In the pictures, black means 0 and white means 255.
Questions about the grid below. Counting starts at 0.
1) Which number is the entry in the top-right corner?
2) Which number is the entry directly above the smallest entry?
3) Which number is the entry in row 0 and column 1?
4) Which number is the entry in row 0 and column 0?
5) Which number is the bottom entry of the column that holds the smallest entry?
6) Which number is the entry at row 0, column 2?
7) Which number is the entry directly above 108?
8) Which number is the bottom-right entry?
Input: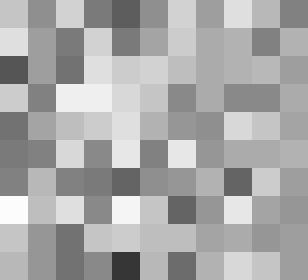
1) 129
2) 204
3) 143
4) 197
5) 54
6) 210
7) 190
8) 158

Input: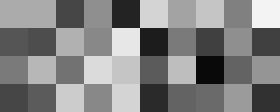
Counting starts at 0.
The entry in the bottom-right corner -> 49
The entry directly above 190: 122
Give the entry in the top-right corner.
243
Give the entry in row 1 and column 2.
177
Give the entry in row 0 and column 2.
70
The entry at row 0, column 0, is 171
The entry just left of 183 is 122
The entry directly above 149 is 64
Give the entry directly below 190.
99
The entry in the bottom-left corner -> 70
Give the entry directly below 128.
143
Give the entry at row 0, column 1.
171

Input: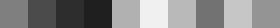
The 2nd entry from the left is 75
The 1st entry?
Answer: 127
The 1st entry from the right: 148

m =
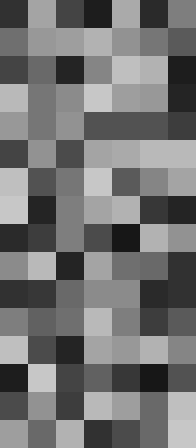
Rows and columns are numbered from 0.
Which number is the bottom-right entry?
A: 199
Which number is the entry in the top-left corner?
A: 49
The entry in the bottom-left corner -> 158
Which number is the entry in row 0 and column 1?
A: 164
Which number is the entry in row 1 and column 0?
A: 111
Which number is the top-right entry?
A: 126
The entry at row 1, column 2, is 158
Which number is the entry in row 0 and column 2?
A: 68
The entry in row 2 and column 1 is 105
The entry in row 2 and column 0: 68

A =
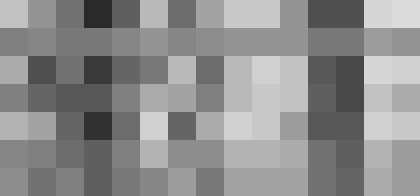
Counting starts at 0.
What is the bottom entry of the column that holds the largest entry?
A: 156
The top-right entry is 220
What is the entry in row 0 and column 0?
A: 193
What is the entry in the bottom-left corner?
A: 141
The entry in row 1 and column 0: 128
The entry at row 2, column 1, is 79
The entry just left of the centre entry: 163
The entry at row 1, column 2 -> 120
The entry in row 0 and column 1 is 148
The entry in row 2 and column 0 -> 171
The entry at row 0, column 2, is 114
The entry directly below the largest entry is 148
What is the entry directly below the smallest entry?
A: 120
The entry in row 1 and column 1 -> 134
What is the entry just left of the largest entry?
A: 214
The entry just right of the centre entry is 185
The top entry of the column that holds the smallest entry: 42
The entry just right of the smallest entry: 95

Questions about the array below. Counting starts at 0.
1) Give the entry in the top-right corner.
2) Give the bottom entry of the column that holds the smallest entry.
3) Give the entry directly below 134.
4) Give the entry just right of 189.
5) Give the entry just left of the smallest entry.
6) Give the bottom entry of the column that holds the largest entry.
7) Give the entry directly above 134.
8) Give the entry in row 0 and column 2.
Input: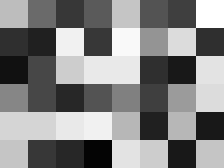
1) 255
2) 4
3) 213
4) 106
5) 39
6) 197
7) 17
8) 55

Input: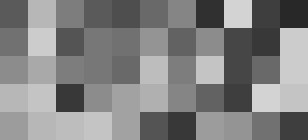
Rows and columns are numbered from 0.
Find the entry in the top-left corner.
90
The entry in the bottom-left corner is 156
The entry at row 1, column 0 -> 113
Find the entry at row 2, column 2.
125
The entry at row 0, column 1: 183
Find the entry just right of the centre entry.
125
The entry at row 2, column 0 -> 140
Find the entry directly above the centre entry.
148
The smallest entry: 40
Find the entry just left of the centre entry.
105
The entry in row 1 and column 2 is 84
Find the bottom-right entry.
62
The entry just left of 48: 133
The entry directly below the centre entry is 176

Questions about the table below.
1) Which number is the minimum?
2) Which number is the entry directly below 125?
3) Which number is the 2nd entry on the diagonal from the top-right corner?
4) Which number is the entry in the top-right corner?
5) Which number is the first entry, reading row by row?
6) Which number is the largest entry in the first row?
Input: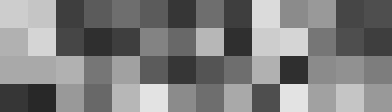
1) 40
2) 153
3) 78
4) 78
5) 205
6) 219

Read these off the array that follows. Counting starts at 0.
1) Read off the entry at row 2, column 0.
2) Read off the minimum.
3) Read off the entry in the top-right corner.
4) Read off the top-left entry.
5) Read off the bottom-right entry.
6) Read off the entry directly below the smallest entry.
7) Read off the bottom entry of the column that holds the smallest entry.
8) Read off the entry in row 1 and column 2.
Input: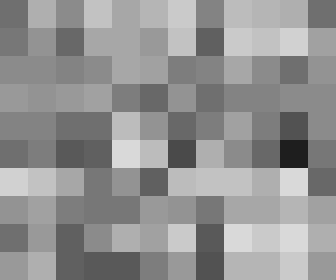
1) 139
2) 30
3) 111
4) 111
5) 153
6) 217
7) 202
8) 104

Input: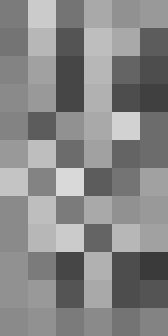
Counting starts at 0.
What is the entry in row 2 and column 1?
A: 161
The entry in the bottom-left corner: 138
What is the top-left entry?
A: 123
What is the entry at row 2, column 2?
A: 70
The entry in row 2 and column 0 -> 131
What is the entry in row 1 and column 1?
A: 183
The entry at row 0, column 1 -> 203
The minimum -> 58
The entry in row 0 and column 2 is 116
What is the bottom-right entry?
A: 131
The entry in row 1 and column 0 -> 116
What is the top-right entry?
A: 153
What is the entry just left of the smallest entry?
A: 77
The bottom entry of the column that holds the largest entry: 123
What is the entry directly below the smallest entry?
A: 84
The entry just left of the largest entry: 131
